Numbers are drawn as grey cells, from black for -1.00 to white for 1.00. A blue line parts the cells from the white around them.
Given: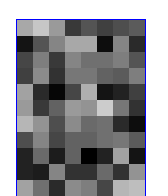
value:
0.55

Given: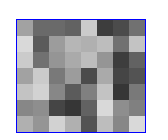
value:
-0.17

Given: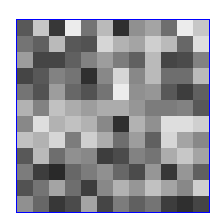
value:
0.56

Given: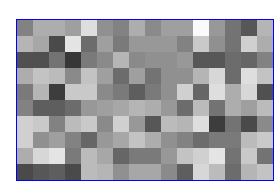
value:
0.36

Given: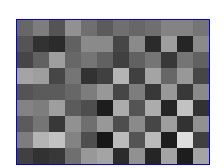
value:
-0.02
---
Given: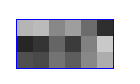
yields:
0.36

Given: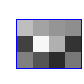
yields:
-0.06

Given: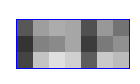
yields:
0.47

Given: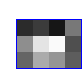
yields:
-0.27

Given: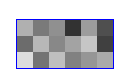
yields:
0.33

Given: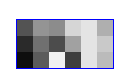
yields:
0.47

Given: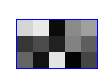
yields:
-0.47
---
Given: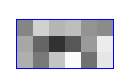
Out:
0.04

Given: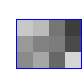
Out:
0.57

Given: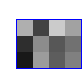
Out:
0.37

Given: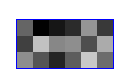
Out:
-0.21

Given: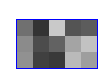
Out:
-0.12

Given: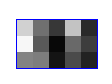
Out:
0.64
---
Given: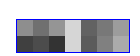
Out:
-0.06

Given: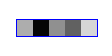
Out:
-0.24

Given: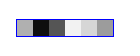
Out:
0.68

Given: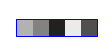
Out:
0.84

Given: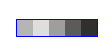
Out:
-0.29

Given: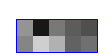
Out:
-0.28
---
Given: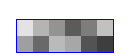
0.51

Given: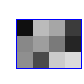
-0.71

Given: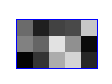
-0.92

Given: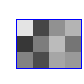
-0.08

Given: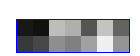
-0.22

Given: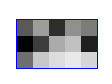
-0.76
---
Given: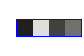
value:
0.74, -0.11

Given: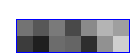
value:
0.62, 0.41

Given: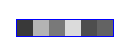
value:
0.72, 0.41

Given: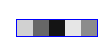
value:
0.80, 0.64

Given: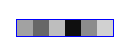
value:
0.64, 0.49

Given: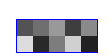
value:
0.73, 0.63

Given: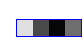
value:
0.76, -0.13

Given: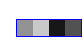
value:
0.58, 0.15

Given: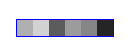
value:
0.65, 0.38
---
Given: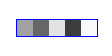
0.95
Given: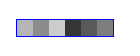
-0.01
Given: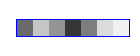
0.89
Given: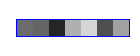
0.26
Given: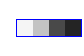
-0.72
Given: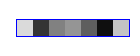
0.54
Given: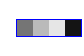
-0.84
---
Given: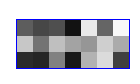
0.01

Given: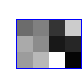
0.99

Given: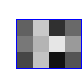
-0.86

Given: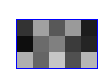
0.55

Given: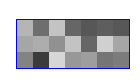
0.68

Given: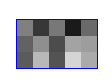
-0.35

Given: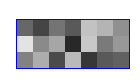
-0.41

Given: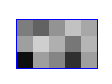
0.04

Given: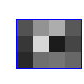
-0.08
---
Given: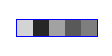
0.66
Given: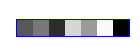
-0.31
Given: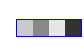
0.59
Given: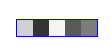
0.63
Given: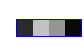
-0.67
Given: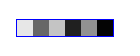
0.81
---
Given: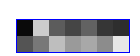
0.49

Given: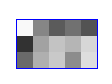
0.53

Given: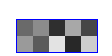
0.78

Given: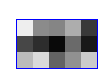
-0.93

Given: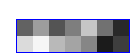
0.45

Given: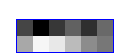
0.82

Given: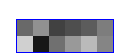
-0.12
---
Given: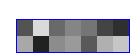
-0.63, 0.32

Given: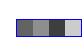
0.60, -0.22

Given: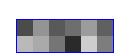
-0.25, 0.45

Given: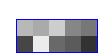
-0.07, -0.45

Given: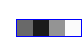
0.97, -0.18

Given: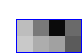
-0.17, 0.58

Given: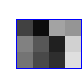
0.17, -0.09
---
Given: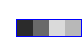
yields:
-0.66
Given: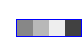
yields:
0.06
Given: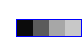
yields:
-0.91
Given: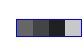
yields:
-0.20
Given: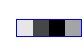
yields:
0.80
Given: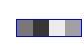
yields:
-0.06
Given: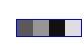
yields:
-0.30
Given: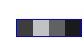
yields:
-0.52
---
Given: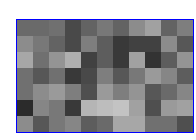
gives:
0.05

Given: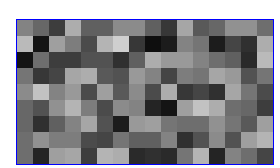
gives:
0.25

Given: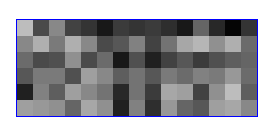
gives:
-0.16

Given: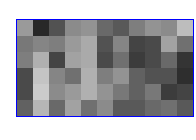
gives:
-0.64

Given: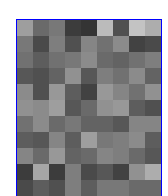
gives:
-0.32

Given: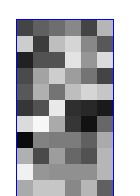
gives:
0.43
